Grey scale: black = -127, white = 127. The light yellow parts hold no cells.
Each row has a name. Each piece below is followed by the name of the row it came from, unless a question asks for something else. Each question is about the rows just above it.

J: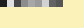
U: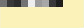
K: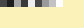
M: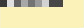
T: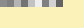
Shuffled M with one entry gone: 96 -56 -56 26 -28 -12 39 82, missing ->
-70
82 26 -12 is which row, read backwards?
M
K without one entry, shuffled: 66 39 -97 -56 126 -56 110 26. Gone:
-70
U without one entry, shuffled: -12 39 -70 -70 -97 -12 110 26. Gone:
-82
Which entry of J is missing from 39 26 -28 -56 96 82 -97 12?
-42
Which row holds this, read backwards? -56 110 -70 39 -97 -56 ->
K

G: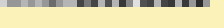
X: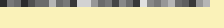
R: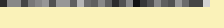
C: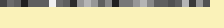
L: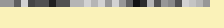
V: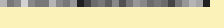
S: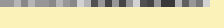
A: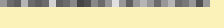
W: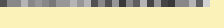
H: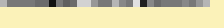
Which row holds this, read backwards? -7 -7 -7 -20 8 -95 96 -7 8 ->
H
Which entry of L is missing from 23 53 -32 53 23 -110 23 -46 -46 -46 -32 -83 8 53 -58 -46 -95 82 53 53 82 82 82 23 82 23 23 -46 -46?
68
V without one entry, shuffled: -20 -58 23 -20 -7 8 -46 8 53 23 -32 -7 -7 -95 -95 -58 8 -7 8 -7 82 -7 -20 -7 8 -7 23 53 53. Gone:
38
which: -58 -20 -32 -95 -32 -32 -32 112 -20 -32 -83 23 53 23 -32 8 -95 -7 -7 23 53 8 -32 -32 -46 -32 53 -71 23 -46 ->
C

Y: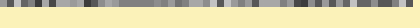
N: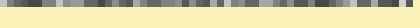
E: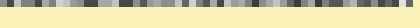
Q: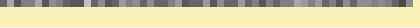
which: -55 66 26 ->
E
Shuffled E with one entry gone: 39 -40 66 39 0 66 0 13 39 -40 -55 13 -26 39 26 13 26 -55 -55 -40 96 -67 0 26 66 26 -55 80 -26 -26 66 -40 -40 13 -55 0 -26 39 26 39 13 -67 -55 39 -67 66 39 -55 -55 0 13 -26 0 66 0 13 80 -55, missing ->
51
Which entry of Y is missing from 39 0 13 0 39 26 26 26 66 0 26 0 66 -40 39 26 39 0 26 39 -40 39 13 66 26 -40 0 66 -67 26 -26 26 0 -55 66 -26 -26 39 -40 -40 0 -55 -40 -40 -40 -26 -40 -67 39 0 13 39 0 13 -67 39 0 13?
-13

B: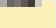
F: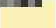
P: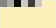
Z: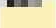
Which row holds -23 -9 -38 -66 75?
B
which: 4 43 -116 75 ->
P
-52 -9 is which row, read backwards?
Z
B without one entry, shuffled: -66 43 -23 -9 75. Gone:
-38
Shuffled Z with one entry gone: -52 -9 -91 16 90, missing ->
31

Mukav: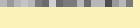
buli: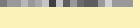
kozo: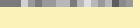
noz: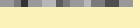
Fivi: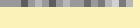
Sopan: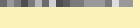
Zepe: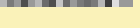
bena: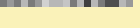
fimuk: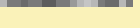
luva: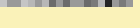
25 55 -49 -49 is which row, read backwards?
bena
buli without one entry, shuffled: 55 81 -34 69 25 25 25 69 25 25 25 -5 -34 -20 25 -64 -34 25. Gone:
41
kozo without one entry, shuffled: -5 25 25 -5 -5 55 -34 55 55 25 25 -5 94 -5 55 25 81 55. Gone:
11

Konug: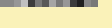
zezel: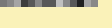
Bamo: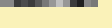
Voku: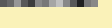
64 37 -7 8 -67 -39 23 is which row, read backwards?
Voku
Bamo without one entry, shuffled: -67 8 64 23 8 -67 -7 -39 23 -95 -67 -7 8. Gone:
-51
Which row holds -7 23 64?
Bamo
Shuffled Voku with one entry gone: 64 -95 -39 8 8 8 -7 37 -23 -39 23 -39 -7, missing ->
-67
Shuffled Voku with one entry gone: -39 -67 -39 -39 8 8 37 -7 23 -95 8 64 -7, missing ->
-23

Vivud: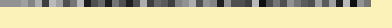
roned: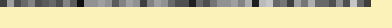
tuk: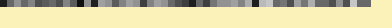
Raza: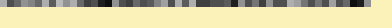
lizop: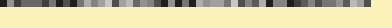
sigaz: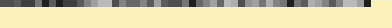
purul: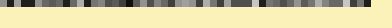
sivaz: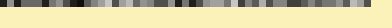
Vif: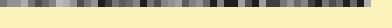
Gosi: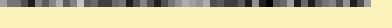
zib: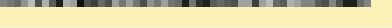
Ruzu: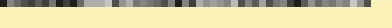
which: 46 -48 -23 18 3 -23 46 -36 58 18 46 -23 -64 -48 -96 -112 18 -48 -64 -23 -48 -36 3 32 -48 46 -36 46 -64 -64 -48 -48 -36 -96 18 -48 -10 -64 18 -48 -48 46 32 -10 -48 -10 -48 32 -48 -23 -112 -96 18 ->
Raza
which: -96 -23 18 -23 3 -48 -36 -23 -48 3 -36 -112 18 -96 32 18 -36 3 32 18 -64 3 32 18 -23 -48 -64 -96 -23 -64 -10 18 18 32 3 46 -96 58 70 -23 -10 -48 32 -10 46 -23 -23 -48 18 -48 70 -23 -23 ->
tuk
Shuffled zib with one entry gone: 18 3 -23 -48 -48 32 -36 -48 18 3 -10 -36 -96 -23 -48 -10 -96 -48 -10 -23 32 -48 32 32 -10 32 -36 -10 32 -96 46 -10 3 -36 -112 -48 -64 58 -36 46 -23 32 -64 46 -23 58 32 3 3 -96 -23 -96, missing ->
-80
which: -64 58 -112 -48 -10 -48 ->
Vivud
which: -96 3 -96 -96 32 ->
Vif
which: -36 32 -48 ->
Ruzu

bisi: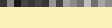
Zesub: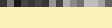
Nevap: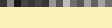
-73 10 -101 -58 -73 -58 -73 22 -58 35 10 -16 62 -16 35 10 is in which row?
bisi
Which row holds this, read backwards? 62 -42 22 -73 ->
Nevap
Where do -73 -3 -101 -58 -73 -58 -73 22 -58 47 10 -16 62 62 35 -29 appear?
Zesub
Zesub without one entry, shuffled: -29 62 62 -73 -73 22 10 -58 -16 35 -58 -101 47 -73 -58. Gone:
-3
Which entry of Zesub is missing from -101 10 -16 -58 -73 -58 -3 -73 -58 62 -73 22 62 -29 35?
47
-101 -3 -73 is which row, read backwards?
Zesub
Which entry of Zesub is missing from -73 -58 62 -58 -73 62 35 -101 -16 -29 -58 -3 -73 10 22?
47

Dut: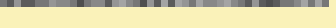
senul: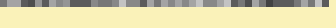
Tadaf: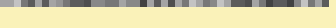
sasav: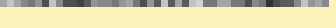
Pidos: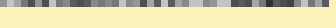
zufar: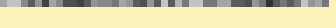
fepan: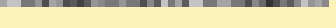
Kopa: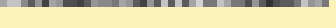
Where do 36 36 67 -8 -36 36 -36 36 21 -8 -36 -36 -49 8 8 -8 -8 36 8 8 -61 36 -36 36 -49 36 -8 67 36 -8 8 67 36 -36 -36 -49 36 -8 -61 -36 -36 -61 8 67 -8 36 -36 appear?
Tadaf
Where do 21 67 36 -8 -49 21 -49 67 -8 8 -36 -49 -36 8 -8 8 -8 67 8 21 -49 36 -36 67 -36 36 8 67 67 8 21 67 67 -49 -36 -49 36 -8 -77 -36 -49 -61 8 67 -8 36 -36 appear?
Pidos
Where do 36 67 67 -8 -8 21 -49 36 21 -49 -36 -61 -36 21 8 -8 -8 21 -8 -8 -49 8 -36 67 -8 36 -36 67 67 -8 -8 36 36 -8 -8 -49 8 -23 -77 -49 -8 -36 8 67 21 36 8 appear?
fepan
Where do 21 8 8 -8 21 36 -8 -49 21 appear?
sasav
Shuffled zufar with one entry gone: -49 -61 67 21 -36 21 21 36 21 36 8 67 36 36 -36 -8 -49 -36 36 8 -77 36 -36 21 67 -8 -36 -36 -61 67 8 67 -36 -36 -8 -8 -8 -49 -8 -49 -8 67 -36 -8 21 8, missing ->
52
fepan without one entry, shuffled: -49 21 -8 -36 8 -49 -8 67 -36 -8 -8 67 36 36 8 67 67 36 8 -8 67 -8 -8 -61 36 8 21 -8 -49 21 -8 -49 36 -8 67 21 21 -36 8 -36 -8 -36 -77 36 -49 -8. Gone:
-23

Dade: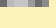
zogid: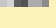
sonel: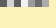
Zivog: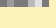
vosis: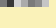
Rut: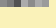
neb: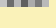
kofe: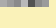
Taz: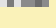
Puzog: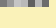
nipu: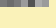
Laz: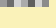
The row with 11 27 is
kofe
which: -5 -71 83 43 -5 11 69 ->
vosis
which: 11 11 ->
Taz
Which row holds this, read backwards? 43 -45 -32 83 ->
zogid
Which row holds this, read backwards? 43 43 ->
zogid
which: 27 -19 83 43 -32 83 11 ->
Laz
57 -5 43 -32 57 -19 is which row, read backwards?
neb

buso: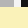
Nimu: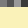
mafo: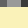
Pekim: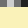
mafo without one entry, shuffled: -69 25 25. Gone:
-29
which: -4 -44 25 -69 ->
Nimu
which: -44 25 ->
Nimu
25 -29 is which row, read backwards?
mafo
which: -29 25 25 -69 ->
mafo
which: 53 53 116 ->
buso

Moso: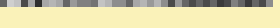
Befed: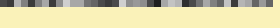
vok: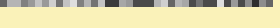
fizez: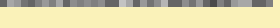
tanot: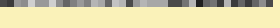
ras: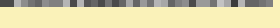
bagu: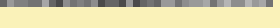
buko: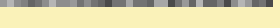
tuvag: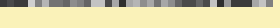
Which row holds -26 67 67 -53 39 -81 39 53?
tuvag
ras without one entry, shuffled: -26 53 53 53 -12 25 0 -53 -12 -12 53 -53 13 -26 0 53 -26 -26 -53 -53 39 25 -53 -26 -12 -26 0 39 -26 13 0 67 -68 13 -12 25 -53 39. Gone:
-41
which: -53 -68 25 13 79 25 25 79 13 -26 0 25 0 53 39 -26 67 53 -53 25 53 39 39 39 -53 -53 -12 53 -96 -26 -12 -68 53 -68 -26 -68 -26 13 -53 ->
tanot

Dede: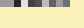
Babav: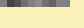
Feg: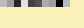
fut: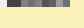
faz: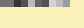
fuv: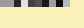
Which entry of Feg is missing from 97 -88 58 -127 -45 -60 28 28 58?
44
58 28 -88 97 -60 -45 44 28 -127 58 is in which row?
Feg
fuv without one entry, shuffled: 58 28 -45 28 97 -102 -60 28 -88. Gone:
-114
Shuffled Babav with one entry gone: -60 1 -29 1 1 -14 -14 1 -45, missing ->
13
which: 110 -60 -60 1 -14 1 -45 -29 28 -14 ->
fut
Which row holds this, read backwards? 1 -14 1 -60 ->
fut
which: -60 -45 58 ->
Dede

